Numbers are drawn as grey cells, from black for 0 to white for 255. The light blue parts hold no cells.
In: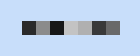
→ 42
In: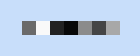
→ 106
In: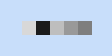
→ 216
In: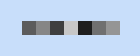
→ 92
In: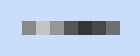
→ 137
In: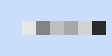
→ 230
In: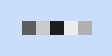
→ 94
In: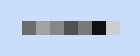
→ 108
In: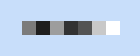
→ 123
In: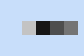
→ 195
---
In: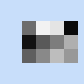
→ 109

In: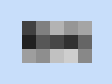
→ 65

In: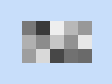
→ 120

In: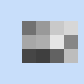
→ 113

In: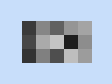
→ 58

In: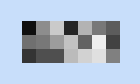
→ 15
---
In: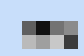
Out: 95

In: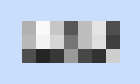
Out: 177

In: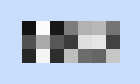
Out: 18

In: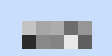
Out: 195

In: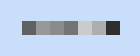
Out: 97

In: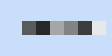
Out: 90

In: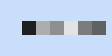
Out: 31

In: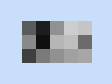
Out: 91
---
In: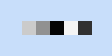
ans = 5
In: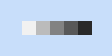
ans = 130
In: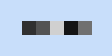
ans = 208
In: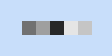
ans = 40
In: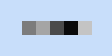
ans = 75
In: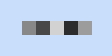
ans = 210
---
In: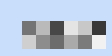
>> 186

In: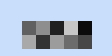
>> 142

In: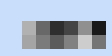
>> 104

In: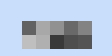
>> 168

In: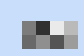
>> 48

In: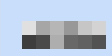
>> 166
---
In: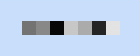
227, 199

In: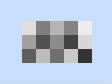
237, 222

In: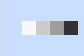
247, 203

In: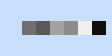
238, 162

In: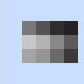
199, 179

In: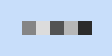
220, 182

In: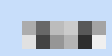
239, 225

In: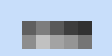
193, 163
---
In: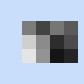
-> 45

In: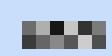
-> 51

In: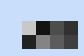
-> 77

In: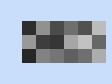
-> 194

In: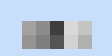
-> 217

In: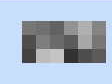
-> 168

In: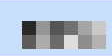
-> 165

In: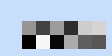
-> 205
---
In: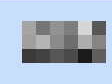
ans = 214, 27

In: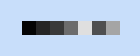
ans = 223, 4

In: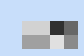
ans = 224, 48

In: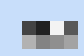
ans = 243, 33

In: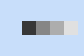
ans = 224, 55

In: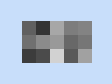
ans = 210, 52

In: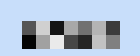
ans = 234, 5

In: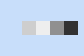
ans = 238, 50

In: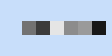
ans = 229, 23

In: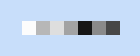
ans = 252, 22
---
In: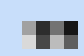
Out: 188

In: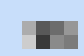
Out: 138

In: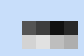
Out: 190

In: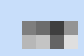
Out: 100

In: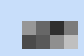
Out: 143

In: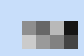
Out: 129

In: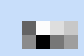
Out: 119

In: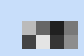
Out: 53
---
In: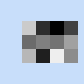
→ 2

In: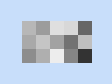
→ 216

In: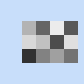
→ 236

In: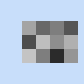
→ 126

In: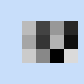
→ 152

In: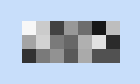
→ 23

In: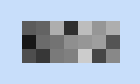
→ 150

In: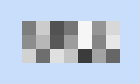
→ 149

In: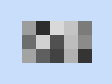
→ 196

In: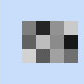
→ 146
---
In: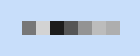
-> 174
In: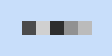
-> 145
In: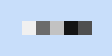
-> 107
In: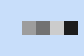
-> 114
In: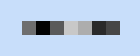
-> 110
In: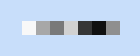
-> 167
